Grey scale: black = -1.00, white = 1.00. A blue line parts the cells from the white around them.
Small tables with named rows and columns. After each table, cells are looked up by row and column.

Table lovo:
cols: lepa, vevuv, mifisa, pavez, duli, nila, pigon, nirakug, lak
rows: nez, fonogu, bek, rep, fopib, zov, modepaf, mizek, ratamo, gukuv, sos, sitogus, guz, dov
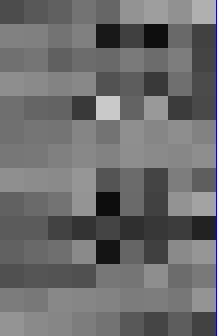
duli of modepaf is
0.02
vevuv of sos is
-0.18
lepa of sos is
-0.24
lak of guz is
0.16
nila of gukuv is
-0.63
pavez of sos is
0.08
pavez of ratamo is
0.16

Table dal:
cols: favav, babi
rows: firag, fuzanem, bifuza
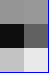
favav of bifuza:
0.53
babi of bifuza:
0.83
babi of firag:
0.19
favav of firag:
0.17
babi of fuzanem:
-0.24
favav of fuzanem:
-0.89
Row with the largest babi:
bifuza

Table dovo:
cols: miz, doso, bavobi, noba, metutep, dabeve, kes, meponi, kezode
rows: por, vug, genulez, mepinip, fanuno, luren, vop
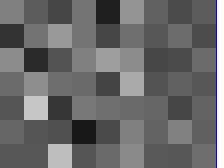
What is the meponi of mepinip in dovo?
-0.24
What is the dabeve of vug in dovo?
-0.13
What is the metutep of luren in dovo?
-0.42
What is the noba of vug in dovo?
-0.09
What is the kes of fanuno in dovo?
-0.20
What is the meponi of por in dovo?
-0.41
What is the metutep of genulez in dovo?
0.24
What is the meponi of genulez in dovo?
-0.41
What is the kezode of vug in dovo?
-0.40
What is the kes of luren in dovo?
-0.22
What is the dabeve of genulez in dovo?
0.10
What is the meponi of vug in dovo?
-0.15
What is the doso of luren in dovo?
-0.33
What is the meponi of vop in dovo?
-0.32
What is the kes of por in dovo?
-0.24

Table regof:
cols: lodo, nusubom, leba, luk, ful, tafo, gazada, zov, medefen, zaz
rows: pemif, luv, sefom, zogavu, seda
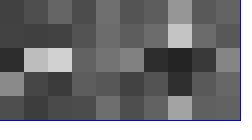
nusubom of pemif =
-0.39
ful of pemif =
-0.13
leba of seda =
-0.42
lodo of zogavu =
0.08
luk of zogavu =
-0.27
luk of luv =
-0.35
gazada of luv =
-0.15
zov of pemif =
0.18
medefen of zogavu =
-0.30
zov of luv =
0.54
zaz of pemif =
-0.22
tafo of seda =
-0.39
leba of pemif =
-0.21
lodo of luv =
-0.48
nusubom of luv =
-0.50
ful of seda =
-0.14
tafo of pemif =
-0.34
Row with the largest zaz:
sefom

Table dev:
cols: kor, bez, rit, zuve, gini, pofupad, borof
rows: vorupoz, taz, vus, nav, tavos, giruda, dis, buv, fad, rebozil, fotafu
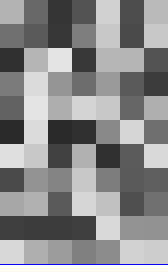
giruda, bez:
0.71
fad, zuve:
0.67
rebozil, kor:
-0.50
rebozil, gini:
0.70
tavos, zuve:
0.66
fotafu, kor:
0.69
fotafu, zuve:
0.00
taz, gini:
0.57
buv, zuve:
0.56
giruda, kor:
-0.67
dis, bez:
0.56
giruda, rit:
-0.66
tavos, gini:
0.57
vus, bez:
0.42
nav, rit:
0.17
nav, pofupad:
-0.30
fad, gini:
0.51
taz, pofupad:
-0.42
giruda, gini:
0.07

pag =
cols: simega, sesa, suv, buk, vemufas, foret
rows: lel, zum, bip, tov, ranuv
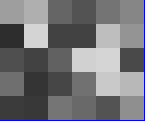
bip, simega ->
-0.38
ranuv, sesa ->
-0.56
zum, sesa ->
0.66
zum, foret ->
0.16
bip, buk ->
0.64
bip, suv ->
-0.24
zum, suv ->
-0.48
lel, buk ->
-0.35
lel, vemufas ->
-0.09
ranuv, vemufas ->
-0.35
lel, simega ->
0.24
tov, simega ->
-0.13
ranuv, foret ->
0.12
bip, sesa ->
-0.48
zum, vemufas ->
0.49
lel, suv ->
-0.21
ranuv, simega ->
-0.54
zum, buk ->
-0.48
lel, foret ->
0.05
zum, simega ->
-0.65

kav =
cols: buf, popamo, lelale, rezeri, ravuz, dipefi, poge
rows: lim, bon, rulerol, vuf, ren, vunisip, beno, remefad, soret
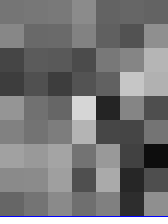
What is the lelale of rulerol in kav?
-0.30
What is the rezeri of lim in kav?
0.09
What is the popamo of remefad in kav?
0.09
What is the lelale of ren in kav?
-0.20
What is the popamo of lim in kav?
-0.07
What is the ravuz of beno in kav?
0.20
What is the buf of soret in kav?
-0.20
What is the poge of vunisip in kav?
-0.09
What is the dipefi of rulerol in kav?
0.04
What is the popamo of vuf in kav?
-0.37
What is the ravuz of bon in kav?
-0.25
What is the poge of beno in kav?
-0.90
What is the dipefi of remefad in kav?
-0.70
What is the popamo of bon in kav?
-0.18
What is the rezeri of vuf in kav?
-0.35
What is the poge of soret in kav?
0.12

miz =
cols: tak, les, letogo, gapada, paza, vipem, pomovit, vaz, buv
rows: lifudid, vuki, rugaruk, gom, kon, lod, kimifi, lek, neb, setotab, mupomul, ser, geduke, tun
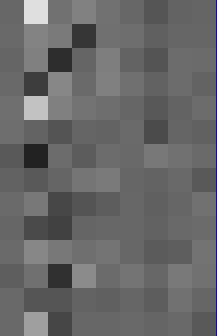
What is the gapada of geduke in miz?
-0.22
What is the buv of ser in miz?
-0.11
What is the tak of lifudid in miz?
-0.19
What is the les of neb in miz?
-0.06
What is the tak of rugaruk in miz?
-0.21
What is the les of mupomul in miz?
0.06
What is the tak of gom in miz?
-0.18
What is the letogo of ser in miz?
-0.62

